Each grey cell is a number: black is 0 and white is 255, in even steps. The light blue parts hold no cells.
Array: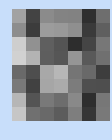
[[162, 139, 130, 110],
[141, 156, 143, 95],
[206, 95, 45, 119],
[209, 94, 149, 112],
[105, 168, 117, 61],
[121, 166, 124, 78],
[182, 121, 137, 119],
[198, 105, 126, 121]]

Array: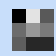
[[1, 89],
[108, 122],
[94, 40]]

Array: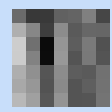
[[106, 57, 100, 70],
[175, 62, 90, 102],
[205, 11, 93, 81],
[204, 12, 84, 84],
[174, 85, 93, 113],
[168, 83, 84, 114],
[184, 87, 84, 116]]

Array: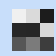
[[240, 28],
[39, 216],
[86, 61]]

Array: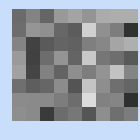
[[107, 101, 164, 171, 173],
[109, 144, 92, 144, 49],
[132, 90, 97, 135, 175],
[154, 109, 100, 118, 89],
[161, 129, 142, 147, 133],
[111, 102, 84, 142, 101],
[139, 137, 109, 129, 47],
[142, 58, 119, 142, 124]]

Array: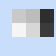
[[201, 46],
[245, 59]]
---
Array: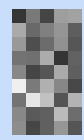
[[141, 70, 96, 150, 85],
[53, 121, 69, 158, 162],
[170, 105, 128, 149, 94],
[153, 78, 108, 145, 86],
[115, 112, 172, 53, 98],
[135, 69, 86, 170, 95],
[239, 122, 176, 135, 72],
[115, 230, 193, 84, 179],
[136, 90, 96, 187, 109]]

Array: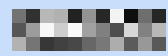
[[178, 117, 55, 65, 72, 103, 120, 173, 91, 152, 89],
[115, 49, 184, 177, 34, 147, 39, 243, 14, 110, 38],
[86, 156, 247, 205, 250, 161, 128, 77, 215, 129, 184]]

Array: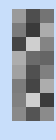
[[137, 84, 139],
[154, 78, 116],
[123, 58, 172],
[69, 207, 132],
[173, 107, 101],
[161, 80, 128],
[124, 69, 173],
[128, 206, 59]]

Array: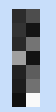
[[16, 249],
[44, 77],
[51, 20],
[42, 116],
[160, 19],
[34, 93],
[29, 113]]

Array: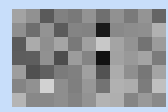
[[181, 136, 136, 142, 131, 147, 179, 175, 133, 153, 137],
[163, 145, 90, 129, 121, 147, 111, 145, 122, 148, 101],
[143, 110, 147, 91, 132, 130, 25, 137, 141, 143, 177],
[91, 171, 143, 165, 121, 160, 200, 164, 147, 115, 155],
[93, 94, 145, 77, 156, 132, 18, 162, 153, 164, 123],
[157, 80, 96, 123, 128, 160, 82, 172, 143, 119, 164],
[132, 145, 210, 142, 127, 151, 115, 177, 173, 124, 192]]

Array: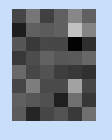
[[91, 37, 70, 83, 57, 112],
[70, 118, 64, 96, 135, 96],
[29, 96, 91, 97, 193, 132],
[86, 57, 71, 70, 3, 46],
[56, 76, 98, 87, 89, 103],
[105, 71, 82, 62, 56, 48],
[70, 125, 74, 75, 162, 70],
[96, 87, 80, 31, 112, 55]]

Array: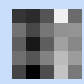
[[68, 2, 77, 195, 121],
[53, 43, 84, 240, 107],
[114, 71, 119, 146, 148],
[94, 24, 94, 161, 136],
[111, 85, 130, 187, 156]]

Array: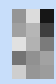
[[206, 150, 156],
[149, 220, 22],
[160, 182, 62],
[225, 178, 123],
[116, 145, 162]]
